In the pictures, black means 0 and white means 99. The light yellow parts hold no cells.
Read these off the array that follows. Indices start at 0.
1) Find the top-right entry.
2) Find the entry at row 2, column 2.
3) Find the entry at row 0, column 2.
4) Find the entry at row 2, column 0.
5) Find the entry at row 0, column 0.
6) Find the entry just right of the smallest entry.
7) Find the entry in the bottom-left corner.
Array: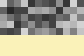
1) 32
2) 32
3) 50
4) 61
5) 82
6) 26
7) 32

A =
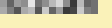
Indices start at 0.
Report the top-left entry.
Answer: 61
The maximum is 89
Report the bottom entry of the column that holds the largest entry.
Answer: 72
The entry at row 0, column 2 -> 61
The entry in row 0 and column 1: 39
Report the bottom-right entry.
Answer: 44

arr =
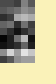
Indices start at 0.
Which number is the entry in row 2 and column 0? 18
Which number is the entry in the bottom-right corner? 61
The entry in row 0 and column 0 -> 29
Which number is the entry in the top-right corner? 34
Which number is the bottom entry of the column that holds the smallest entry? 24
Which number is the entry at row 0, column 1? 29
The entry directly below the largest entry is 61
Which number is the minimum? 2
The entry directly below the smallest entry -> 7
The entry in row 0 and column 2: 24
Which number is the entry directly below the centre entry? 44
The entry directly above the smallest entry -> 29
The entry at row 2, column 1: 24

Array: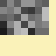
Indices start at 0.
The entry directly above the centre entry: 27
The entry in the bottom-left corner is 10
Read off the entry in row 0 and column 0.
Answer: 32
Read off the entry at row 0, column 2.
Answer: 37
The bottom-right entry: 42
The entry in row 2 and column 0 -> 37
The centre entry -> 63
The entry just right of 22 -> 37

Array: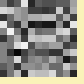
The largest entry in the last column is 89
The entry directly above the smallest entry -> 84
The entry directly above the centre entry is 41
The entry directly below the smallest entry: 84
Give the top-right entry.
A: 62
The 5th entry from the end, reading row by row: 73
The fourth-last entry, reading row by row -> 84
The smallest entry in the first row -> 15
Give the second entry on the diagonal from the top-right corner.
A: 25
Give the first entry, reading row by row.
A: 51
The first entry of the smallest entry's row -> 51
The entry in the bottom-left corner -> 20
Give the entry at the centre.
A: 73
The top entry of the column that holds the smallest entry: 36
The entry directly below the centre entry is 56
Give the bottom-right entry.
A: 15
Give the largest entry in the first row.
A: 89
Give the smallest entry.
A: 3
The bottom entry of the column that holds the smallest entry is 73
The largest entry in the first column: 89
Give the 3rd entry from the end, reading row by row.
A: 41
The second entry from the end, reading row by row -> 56
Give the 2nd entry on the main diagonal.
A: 78

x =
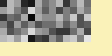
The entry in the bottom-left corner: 72
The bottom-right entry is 89
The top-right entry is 43
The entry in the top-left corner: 15
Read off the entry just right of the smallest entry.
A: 66
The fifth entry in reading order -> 9
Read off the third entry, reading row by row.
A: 61
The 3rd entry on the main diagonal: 37
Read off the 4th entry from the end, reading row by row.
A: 72
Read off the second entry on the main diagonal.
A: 72
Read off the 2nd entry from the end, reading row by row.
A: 49
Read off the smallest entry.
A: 3
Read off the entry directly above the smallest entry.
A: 84
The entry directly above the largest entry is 27
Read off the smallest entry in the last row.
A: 9
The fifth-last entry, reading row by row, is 37

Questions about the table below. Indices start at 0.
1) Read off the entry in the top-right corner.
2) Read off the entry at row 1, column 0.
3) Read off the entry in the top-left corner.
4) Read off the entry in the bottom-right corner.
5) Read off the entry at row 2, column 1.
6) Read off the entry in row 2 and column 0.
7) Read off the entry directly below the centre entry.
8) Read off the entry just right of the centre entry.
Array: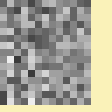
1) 34
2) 56
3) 39
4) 45
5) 45
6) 72
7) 51
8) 45
